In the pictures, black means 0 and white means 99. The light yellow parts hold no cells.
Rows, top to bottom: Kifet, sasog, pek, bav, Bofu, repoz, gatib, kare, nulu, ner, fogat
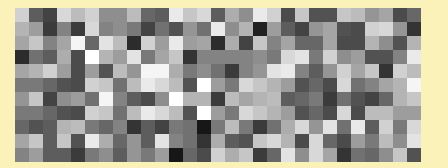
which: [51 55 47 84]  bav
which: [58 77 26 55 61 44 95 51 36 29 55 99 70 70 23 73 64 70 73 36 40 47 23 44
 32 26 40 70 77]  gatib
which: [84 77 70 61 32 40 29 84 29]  kare
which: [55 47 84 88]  bav

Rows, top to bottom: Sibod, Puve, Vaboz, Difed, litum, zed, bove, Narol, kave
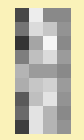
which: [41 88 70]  Narol
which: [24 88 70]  kave
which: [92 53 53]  Sibod
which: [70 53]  Narol
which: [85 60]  Difed
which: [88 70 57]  kave

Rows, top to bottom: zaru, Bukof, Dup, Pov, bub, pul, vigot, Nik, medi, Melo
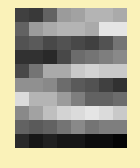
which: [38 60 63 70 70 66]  zaru
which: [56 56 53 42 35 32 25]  pul

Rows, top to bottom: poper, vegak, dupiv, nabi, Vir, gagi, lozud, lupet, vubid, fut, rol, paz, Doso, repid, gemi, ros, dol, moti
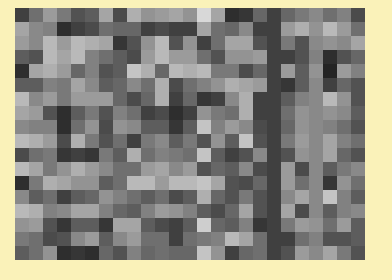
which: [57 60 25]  nabi
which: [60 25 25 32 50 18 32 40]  nabi
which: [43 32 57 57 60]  nabi
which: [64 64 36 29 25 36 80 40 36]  ros
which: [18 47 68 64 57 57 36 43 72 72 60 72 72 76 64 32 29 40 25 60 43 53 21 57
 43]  Doso
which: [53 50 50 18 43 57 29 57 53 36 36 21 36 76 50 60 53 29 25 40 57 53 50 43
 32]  vubid

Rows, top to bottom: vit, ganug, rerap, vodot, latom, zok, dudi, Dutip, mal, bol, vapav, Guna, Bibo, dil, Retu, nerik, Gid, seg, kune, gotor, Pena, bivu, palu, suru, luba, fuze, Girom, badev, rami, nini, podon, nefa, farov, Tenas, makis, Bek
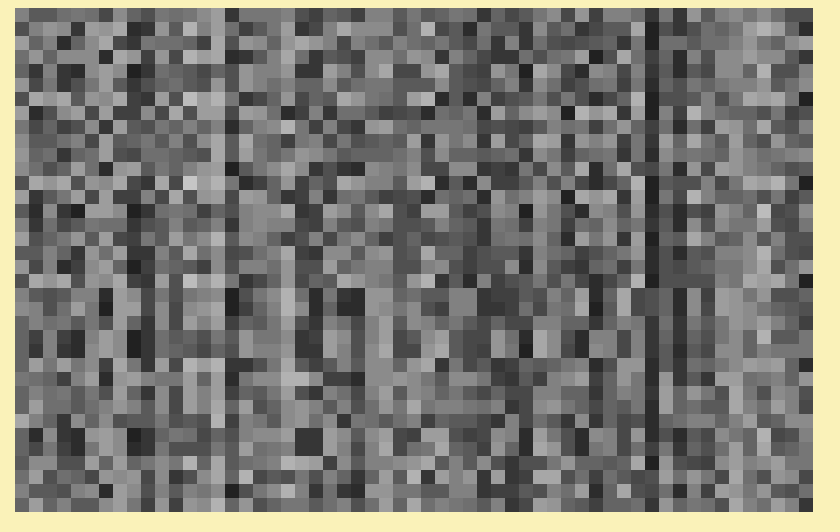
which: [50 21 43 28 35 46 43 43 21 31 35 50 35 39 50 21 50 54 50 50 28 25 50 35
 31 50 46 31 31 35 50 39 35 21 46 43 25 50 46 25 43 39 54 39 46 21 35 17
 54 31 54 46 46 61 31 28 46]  nerik
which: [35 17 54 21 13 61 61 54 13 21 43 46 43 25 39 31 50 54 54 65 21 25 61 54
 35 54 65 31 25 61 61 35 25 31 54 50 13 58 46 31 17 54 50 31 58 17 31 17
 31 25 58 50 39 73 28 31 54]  Retu
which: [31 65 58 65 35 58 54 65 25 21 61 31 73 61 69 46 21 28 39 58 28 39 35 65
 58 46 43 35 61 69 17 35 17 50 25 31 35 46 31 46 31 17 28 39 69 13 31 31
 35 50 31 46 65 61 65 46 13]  dudi

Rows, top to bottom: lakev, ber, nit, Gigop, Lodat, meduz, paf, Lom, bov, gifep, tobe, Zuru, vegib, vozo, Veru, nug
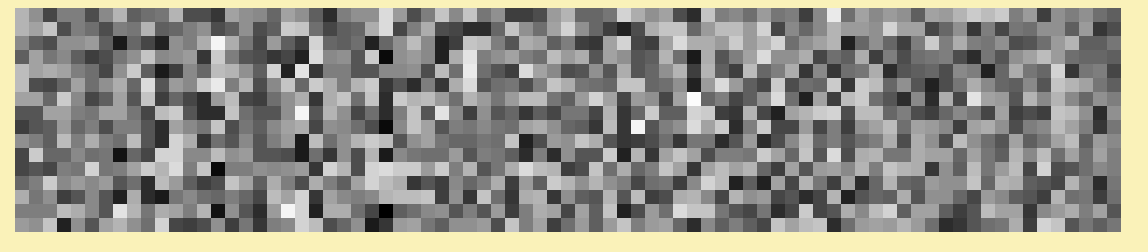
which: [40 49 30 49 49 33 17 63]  bov
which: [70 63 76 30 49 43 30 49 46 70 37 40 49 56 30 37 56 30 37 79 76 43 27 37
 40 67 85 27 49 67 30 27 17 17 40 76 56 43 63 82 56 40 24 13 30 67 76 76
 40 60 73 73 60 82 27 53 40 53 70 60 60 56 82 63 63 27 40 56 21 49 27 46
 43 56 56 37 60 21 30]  ber
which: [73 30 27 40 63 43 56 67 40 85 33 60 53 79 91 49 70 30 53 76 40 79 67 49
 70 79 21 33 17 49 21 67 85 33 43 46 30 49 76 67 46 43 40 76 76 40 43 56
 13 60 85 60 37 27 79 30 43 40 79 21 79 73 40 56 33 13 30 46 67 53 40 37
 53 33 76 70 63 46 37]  meduz
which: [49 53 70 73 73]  vozo
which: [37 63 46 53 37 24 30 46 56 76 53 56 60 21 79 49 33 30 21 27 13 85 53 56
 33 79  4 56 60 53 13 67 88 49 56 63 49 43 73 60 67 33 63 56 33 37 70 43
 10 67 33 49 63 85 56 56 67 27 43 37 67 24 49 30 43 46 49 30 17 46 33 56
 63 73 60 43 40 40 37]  Gigop

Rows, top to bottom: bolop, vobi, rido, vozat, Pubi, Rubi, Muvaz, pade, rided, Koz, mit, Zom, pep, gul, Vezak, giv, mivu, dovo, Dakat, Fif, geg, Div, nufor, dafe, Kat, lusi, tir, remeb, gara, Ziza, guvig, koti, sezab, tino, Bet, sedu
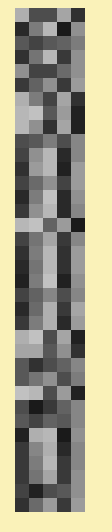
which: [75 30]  dafe
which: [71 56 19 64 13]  rided
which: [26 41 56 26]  pep
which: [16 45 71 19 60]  Dakat
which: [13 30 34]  Bet
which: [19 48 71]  dovo
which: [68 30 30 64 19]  bolop

